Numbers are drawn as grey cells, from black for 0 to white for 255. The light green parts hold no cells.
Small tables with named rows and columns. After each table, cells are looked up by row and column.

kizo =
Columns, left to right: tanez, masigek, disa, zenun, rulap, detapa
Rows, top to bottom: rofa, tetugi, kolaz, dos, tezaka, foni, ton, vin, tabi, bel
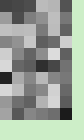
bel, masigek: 88
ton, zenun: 184
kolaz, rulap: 188
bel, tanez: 163
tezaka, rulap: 220
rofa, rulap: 181
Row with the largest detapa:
dos

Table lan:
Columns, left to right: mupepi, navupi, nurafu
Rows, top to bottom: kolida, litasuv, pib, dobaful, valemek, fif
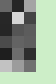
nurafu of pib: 92
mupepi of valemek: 30
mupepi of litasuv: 39
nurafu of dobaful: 94
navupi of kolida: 37
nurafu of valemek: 45
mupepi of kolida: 103
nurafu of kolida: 164

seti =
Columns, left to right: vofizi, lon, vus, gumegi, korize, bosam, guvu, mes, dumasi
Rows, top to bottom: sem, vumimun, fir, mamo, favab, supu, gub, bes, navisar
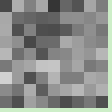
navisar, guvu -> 99
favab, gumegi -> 84
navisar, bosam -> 76
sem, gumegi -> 167
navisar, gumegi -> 136
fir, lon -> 80
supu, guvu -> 166
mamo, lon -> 143
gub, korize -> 180
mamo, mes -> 139
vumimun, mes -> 135
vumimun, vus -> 101
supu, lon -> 156
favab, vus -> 140

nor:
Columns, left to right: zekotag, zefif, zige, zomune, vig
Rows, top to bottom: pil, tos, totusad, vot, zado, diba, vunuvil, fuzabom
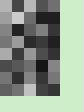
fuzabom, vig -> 53
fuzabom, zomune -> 66
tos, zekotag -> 158
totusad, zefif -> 36
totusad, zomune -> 127
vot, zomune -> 58
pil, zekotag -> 180
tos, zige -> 109
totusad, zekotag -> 132
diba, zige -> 110
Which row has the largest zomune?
totusad

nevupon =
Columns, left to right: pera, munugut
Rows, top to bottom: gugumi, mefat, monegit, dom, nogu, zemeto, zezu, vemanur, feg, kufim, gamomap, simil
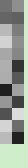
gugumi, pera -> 113
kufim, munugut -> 220
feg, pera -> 151
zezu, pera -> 173
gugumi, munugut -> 143
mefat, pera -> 101
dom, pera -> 210
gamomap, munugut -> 108
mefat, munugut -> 96
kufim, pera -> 81

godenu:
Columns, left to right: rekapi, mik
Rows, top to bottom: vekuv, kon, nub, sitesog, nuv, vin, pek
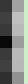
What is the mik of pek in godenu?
145
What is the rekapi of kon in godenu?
64
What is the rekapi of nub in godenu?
57
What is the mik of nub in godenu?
185
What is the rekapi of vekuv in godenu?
54
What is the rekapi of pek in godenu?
47
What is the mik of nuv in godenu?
185
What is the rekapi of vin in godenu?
64
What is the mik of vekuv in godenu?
162
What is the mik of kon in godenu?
192
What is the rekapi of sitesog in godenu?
8
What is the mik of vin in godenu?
184

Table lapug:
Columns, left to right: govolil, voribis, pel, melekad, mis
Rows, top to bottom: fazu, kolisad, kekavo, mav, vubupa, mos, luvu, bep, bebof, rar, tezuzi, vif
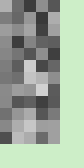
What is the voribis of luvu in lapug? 111
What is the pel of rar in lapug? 171
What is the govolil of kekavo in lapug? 157
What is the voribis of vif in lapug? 187
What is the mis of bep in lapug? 91
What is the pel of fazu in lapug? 60
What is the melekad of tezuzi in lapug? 158
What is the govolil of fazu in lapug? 176
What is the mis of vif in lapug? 160
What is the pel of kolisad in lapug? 150
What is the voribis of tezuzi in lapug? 173
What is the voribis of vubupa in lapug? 117
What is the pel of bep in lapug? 150
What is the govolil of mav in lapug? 140
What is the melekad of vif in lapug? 107
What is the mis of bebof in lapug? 89
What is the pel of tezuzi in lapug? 198
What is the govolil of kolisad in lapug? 125
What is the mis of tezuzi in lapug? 160

